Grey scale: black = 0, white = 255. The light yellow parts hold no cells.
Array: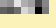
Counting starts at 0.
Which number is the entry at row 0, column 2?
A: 227
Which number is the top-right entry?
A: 133
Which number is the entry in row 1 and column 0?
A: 96
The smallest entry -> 3

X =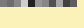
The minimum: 34
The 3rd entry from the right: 166
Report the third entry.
135

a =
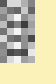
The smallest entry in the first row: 88
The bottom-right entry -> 176
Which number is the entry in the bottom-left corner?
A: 132
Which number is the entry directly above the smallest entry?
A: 144
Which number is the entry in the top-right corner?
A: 132
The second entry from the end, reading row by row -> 160
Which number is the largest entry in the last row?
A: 243
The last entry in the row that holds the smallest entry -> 160
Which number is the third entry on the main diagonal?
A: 243

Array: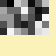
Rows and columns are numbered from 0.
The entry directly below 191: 42
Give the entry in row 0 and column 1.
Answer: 0
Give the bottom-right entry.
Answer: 233
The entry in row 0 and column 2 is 206
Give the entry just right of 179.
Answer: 135
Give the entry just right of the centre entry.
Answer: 81
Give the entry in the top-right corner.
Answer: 191
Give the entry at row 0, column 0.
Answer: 55
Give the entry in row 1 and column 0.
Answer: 166
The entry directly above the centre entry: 245

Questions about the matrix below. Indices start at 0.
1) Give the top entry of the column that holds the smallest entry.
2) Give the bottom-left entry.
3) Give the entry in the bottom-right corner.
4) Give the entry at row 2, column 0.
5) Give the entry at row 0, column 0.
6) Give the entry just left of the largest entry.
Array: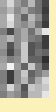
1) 72
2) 126
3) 229
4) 169
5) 169
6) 169

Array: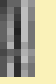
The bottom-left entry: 87
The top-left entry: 59
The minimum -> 33
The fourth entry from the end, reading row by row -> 177
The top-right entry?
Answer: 147
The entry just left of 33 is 161
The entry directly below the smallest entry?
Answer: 45
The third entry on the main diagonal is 59
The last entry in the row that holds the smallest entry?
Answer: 115
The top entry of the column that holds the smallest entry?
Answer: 100
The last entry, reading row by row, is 115
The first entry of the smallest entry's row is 100
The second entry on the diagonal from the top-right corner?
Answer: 190
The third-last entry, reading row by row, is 45

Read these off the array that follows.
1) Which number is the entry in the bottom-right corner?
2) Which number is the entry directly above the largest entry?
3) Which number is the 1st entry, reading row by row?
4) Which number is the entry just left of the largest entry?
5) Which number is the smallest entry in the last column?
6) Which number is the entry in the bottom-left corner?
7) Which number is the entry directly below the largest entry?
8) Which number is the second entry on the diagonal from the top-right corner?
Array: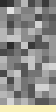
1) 116
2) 57
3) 43
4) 141
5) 86
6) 153
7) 101
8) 116

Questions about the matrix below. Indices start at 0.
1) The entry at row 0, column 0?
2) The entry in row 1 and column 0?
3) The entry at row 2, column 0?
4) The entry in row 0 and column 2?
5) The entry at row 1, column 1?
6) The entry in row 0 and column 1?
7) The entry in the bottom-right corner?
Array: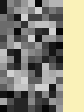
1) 21
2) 21
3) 120
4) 107
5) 107
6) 136
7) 152

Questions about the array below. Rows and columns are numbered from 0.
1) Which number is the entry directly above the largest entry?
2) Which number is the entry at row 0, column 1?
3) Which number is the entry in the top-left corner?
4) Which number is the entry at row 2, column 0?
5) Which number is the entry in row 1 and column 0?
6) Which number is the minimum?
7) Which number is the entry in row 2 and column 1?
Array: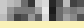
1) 217
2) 187
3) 201
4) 187
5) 201
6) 28
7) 136

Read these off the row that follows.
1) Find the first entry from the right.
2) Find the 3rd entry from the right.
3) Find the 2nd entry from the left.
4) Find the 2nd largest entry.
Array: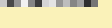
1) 117
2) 161
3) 72
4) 228
